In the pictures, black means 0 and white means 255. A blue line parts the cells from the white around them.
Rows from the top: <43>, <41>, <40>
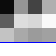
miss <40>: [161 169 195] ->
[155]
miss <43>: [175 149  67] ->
[11]
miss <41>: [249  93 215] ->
[221]
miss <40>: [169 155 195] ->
[161]

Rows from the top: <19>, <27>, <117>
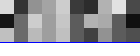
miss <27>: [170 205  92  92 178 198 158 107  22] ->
[16]
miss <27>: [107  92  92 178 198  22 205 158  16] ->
[170]
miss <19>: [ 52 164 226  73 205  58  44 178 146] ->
[218]
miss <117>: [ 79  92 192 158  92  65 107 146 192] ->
[186]
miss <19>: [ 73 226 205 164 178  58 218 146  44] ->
[52]
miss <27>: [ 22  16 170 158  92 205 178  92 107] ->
[198]
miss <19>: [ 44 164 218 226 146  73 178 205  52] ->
[58]

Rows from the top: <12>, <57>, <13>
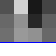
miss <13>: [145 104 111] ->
[153]
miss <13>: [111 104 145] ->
[153]
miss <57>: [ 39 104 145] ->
[96]
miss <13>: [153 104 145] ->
[111]

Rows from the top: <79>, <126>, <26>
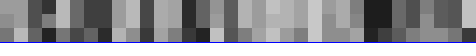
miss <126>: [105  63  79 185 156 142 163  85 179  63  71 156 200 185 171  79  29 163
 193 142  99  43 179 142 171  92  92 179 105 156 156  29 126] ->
[134]
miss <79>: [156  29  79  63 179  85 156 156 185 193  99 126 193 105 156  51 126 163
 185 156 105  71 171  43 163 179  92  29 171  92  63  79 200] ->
[148]

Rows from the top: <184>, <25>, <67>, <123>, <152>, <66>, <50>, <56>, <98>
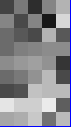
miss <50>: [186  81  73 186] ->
[194]
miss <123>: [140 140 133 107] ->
[127]
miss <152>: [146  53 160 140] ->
[152]
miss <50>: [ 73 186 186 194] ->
[81]

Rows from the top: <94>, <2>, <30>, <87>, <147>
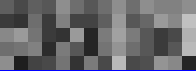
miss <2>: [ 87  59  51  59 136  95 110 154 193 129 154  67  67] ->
[103]
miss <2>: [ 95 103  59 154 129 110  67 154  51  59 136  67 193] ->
[87]
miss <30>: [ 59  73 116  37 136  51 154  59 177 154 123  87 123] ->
[161]
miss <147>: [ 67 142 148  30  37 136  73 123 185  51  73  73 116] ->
[79]
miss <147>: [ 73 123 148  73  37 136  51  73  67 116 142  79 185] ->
[30]

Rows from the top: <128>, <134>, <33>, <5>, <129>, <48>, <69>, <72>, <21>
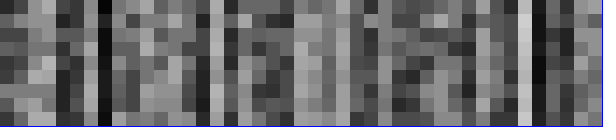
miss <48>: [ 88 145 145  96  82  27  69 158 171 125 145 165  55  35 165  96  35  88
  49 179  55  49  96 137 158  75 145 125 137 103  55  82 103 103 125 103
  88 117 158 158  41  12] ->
[61]
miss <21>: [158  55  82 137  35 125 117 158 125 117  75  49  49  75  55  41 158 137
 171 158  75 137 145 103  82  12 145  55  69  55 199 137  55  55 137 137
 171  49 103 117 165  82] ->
[152]
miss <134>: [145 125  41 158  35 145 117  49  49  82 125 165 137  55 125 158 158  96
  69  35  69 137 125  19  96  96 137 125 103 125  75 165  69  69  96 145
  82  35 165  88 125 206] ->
[131]
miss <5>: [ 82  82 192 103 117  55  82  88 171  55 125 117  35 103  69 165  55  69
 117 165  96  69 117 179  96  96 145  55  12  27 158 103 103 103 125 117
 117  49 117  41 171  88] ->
[111]

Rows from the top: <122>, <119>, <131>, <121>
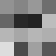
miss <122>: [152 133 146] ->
[110]
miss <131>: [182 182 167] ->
[175]
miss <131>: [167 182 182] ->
[175]
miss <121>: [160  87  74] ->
[221]
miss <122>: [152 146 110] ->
[133]

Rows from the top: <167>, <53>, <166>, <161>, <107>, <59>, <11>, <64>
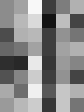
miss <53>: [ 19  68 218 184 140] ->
[190]
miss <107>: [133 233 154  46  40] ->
[54]
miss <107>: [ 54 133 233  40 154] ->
[46]

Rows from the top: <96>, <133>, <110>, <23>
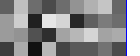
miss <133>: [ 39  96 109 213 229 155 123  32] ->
[205]
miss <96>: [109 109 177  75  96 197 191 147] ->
[102]

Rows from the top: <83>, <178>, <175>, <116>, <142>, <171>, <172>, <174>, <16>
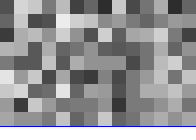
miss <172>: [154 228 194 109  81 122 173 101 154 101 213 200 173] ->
[160]
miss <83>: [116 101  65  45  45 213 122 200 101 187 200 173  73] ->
[81]
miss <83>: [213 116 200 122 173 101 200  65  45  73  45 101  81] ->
[187]
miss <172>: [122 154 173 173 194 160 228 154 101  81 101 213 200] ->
[109]
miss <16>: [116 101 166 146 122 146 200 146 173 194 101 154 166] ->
[130]
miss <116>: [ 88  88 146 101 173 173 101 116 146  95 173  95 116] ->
[179]
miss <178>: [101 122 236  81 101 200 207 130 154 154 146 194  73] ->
[138]

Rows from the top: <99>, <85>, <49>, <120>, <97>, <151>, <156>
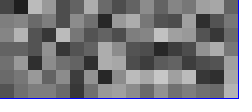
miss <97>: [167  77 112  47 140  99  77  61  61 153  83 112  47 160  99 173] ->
[91]
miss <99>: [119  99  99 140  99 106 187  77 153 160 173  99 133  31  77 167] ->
[69]

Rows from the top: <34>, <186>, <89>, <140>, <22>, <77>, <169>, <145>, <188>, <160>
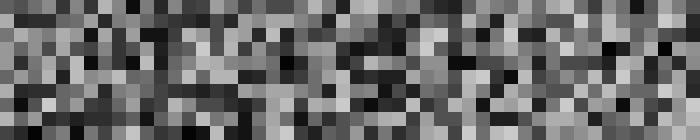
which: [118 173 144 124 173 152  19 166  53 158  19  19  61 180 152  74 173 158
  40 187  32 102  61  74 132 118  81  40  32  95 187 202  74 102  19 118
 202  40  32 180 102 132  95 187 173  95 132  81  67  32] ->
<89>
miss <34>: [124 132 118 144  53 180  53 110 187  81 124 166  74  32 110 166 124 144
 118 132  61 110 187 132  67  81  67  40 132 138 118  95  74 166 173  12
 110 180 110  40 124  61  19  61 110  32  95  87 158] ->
[152]
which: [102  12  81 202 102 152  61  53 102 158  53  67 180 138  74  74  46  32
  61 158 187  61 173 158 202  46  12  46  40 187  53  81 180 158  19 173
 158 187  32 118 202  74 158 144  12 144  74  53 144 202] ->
<145>
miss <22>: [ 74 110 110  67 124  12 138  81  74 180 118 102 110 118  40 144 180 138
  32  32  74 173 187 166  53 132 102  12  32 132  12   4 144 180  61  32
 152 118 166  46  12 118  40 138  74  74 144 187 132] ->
[26]
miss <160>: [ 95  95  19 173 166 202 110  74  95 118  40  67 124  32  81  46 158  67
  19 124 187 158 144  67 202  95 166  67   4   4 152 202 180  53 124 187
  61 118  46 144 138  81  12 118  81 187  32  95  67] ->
[195]
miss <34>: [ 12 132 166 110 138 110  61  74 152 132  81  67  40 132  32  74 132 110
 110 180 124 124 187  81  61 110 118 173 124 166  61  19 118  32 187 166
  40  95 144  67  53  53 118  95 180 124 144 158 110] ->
[87]

